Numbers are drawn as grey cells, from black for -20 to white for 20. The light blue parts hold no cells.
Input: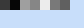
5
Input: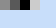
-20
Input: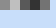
-6
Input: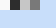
11
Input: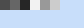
-14
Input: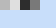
-13
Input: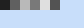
9
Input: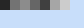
2
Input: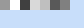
-10
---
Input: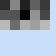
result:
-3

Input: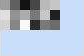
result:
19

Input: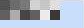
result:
-9

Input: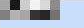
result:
6

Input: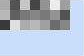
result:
9

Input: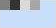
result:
0

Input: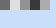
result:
15
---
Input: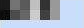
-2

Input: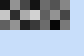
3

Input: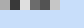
-11

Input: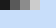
-6

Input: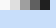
15

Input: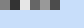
-12
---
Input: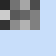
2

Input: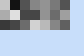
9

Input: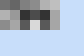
14

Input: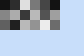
3

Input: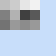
4

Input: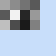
-8
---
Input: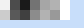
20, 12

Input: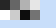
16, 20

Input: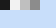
2, -16

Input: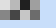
5, 1

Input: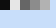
8, -18

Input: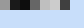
-10, 4

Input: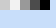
-20, 12

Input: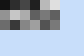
15, -3

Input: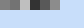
2, 0

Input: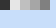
0, -12
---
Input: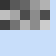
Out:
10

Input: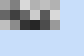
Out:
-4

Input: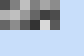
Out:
8

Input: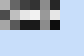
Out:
-8

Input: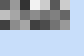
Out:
10

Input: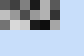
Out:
10

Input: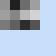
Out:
5

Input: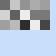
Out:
13

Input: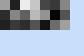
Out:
-13
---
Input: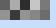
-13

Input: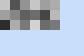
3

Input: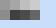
10

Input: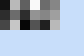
-5

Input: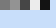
-9

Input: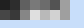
-5
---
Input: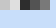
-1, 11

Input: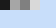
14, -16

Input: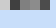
-8, 12

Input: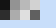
13, -13

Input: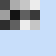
17, -13

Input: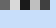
-10, -4

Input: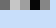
1, -3
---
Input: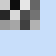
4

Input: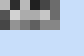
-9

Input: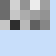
11

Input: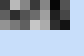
3

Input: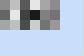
6

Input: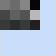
-11

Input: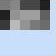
-11
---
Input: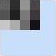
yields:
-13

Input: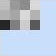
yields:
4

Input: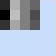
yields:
8

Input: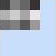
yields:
0

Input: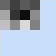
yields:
-10

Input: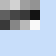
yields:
13
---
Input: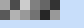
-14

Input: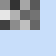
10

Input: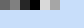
14

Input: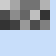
-8

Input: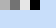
16

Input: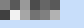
0

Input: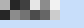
-4

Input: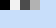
-8

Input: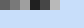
-9
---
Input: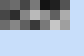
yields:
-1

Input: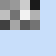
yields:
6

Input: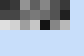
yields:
-17

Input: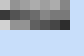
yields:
-7

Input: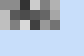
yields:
-10

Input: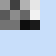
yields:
-2

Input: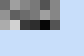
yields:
-13

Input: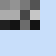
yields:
-17
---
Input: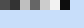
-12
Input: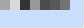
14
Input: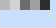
13
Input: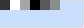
20
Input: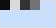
14
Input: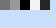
4
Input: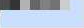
-12
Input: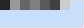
4
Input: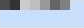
-12
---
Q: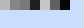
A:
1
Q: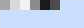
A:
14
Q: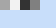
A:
18
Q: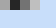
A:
-14
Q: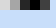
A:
6
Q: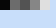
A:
-3
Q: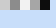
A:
2
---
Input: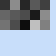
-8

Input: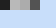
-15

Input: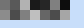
10

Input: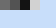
-3

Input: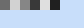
1

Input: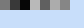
9

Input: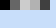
-4

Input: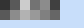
8
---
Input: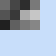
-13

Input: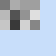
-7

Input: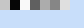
-5

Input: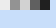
-5

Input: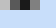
-6

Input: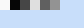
-9

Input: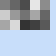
-10

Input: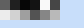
-17

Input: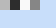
1
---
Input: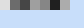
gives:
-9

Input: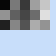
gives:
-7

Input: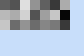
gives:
3

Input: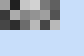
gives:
-3

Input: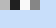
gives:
19

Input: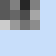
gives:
-2

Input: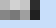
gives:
5

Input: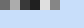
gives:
-11

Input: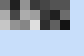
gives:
1
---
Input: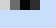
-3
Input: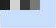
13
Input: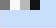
19
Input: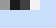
-16
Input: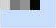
-1
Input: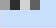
-13
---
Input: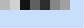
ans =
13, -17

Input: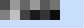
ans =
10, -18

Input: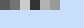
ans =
12, -12

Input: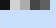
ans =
13, -17

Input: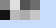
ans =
15, -17

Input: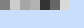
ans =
14, -12

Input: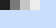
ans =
17, -15

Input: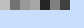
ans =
10, -14
